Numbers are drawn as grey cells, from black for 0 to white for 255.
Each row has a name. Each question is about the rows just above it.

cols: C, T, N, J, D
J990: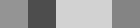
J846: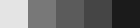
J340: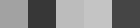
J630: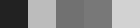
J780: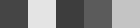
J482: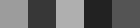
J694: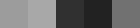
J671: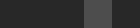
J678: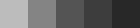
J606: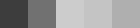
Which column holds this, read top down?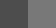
T
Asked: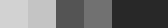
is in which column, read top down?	D
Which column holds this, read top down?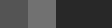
D
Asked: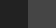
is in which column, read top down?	C
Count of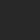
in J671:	4
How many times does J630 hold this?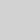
1
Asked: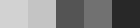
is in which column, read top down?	D

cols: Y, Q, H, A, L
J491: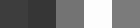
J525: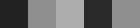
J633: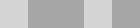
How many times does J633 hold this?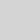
2
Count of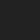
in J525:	1
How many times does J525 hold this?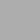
1
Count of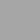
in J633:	3
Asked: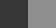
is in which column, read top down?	Q

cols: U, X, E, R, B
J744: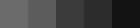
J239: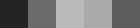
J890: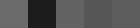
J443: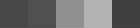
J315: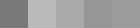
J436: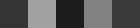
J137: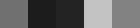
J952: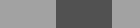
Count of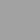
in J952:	3
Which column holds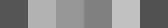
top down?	R
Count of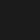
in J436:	1
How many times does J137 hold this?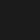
1
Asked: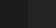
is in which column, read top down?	E

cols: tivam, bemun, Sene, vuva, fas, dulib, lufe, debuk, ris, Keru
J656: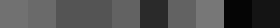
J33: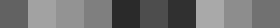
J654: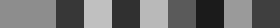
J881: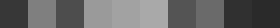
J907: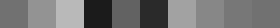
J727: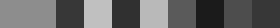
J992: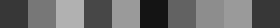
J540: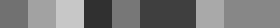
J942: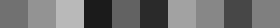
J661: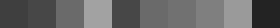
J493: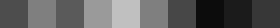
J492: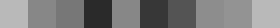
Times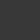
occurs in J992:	2
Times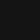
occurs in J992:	1
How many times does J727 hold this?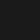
1

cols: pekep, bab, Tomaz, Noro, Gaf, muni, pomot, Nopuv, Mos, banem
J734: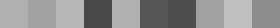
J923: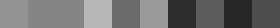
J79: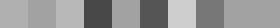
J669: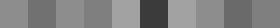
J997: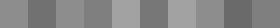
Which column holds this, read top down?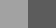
Nopuv
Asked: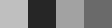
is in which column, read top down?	Mos
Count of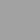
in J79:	4
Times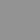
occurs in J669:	0

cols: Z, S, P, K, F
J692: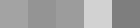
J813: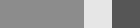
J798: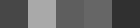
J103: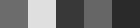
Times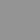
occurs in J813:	0
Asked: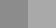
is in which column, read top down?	S
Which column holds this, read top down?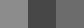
Z

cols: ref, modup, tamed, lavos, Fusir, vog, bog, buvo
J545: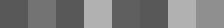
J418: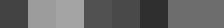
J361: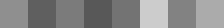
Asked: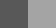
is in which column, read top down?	tamed
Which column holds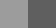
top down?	modup
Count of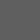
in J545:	1
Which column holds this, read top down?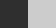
vog

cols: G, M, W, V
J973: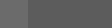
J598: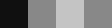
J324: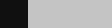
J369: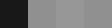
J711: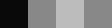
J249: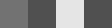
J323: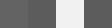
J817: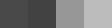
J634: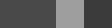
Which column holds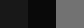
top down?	G
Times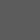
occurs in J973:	3
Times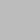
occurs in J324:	0
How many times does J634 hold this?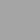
0

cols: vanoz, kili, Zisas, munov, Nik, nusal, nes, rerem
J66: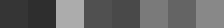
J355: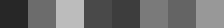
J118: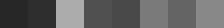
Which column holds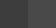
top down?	Nik
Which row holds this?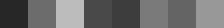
J355

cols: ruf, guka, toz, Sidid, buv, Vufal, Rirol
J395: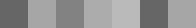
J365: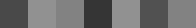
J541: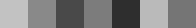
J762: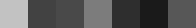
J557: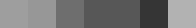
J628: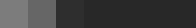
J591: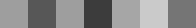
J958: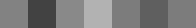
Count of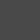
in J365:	1
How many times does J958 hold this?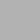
1
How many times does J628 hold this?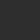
1
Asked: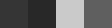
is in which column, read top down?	Vufal
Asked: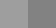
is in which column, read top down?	ruf
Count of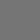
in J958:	0
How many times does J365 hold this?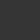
1

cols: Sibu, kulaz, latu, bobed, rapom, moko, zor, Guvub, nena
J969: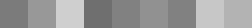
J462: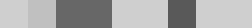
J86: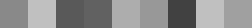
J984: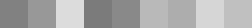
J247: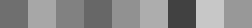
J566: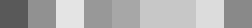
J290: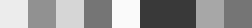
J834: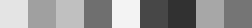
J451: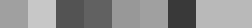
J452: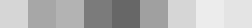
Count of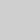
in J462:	5
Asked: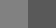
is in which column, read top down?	zor

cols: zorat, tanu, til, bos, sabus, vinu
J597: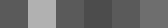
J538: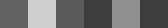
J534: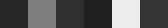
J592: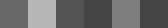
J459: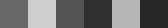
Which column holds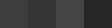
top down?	vinu
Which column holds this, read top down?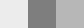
sabus
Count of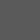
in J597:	3

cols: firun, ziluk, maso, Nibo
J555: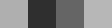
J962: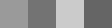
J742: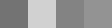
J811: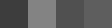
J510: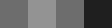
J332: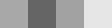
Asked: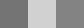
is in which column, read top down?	ziluk
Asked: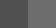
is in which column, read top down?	maso
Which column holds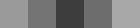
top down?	firun
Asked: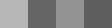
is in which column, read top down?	Nibo
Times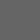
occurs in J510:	0
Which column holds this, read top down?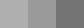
firun
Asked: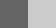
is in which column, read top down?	maso

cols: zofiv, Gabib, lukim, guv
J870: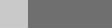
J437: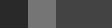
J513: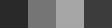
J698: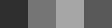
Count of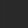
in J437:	1
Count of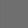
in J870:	3
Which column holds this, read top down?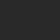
zofiv
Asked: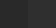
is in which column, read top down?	zofiv
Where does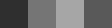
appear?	J698
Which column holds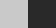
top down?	zofiv

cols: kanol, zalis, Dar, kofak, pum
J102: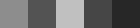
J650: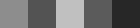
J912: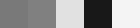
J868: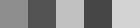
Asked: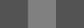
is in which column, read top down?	zalis
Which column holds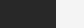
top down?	pum
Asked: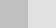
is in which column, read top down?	Dar

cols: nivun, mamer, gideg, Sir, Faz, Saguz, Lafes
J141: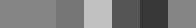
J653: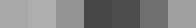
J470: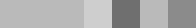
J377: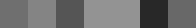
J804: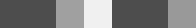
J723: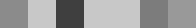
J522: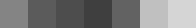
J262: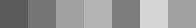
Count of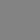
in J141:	3
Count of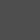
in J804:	4
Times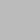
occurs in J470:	4

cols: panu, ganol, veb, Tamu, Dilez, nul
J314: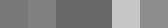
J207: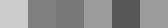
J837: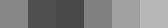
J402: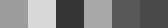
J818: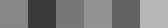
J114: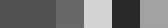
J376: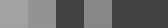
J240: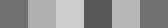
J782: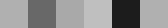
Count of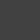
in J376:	3
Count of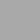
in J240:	0
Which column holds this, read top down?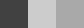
veb
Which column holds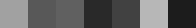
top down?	Dilez

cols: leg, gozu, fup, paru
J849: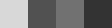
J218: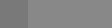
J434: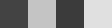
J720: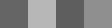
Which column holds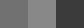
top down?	fup
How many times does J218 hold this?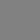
0
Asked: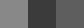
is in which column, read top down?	fup
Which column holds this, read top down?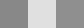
paru
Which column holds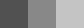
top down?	gozu
